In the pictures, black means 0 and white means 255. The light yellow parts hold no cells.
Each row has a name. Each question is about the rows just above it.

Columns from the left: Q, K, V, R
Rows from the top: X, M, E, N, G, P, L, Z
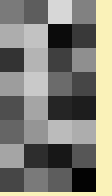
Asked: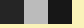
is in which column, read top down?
V
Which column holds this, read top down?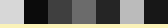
V
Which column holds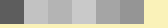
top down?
K
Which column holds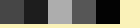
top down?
R
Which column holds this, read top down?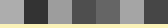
Q
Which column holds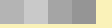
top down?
K
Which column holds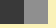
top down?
R

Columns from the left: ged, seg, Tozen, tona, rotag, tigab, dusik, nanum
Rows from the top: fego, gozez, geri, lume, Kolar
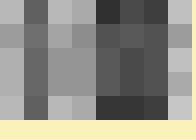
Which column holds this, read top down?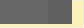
seg
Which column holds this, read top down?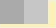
nanum
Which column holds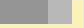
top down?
Tozen

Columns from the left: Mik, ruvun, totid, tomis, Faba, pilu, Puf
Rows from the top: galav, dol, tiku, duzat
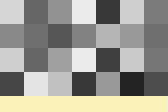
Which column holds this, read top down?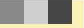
Mik
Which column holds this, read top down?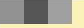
totid
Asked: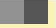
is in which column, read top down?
totid
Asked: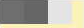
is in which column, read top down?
ruvun
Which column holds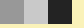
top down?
pilu

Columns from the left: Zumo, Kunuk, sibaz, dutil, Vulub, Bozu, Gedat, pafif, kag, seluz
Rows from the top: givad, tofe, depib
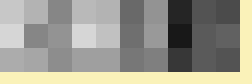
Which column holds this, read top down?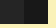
pafif
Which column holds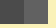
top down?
seluz
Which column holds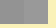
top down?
Gedat
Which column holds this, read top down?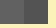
seluz

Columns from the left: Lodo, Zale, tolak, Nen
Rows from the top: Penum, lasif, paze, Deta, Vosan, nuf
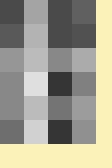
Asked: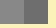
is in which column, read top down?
Lodo
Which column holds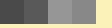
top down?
Lodo
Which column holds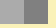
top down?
Nen
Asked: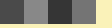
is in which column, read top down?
tolak

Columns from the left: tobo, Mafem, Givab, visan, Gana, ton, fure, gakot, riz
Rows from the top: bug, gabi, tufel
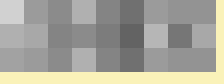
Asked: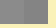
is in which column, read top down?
Givab
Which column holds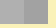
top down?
tobo
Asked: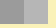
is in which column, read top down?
fure
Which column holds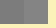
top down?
Gana
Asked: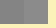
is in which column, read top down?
Givab

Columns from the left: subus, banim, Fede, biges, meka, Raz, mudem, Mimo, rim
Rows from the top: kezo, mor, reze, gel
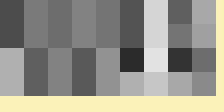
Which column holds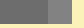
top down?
Fede
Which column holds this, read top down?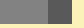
biges
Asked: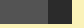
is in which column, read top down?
Raz
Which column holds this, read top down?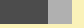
subus
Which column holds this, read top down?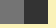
Mimo
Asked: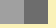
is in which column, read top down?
rim
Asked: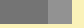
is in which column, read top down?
meka

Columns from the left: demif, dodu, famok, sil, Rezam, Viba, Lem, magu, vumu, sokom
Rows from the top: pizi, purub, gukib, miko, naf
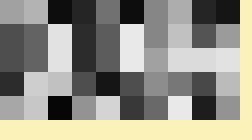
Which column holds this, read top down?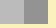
sokom
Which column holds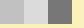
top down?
magu
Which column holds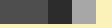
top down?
demif
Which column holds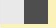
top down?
Viba
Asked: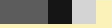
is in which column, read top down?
Rezam
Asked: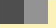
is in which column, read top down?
sil

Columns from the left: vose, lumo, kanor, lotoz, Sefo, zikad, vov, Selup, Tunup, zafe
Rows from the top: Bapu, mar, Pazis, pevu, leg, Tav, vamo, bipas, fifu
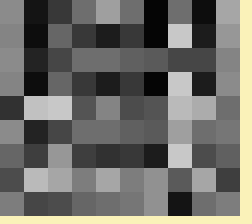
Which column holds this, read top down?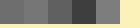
zafe
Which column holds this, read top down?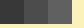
zikad
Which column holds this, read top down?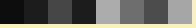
Tunup
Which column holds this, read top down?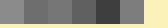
zafe
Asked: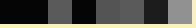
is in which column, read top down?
vov
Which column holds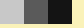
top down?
Selup

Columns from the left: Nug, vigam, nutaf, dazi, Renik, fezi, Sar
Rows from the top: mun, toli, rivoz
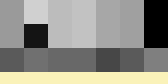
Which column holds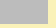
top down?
nutaf
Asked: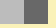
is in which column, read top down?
nutaf
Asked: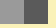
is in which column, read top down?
Nug
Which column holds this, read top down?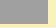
fezi
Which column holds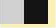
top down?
vigam

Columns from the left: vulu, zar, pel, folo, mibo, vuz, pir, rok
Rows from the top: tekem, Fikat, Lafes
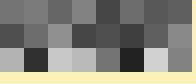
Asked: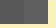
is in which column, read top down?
pir
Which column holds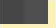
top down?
mibo

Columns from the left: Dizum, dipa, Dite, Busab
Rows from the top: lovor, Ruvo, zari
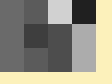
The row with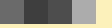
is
Ruvo
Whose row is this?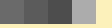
zari
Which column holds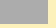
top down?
Busab
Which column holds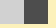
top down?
Dite
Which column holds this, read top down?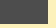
Dite

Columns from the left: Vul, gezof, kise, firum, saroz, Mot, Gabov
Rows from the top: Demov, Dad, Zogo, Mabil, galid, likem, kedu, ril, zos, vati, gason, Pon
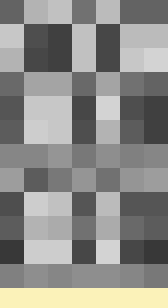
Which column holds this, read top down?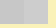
gezof
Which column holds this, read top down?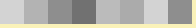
saroz
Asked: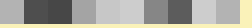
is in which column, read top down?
gezof

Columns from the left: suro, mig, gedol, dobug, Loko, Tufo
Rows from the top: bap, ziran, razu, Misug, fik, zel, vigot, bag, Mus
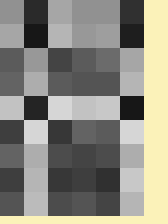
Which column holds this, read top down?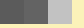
suro
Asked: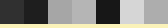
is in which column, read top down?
Tufo
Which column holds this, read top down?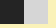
mig
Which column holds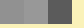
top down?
dobug
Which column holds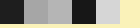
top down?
Tufo
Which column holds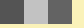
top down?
dobug

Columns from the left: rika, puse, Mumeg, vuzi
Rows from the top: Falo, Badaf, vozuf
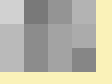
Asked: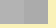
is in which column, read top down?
vuzi
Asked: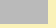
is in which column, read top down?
rika
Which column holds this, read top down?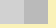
rika
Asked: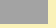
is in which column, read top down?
Mumeg

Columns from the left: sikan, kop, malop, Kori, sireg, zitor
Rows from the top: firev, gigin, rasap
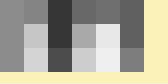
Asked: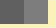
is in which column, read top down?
zitor
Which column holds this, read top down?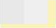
sireg
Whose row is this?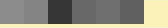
firev
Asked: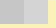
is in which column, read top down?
kop

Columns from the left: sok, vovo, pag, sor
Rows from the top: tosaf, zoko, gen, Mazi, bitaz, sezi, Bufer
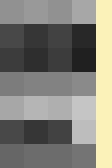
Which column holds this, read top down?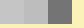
sor
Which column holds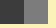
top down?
sok

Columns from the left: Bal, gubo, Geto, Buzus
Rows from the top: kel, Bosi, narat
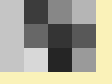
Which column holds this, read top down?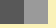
Buzus
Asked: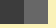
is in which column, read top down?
gubo
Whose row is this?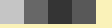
Bosi
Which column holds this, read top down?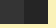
Geto

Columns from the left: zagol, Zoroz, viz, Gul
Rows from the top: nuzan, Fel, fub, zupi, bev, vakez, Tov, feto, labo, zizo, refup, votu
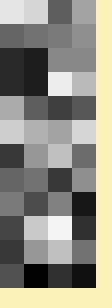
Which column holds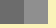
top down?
Gul
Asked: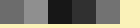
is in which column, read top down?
Gul

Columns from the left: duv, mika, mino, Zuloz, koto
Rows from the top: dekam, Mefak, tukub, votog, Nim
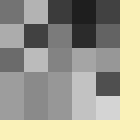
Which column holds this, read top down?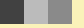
mika
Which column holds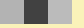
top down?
mika
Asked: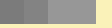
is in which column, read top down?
mino
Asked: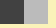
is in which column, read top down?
mika
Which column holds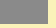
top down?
mika

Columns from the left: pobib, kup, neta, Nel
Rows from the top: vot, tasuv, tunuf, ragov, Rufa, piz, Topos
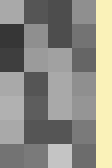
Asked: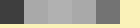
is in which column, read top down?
pobib
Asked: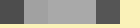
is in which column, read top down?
neta
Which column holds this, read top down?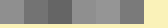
Nel

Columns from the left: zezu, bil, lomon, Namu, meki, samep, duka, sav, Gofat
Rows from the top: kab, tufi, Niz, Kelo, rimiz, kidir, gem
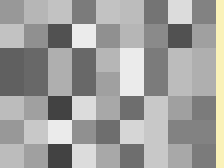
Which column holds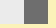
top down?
samep
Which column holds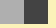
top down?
lomon
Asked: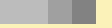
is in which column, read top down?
sav
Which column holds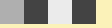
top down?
lomon
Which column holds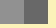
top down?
bil

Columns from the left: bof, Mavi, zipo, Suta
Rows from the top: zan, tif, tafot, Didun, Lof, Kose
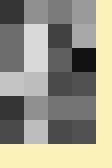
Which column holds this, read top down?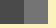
zipo
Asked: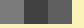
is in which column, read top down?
zipo
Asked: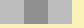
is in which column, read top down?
Mavi

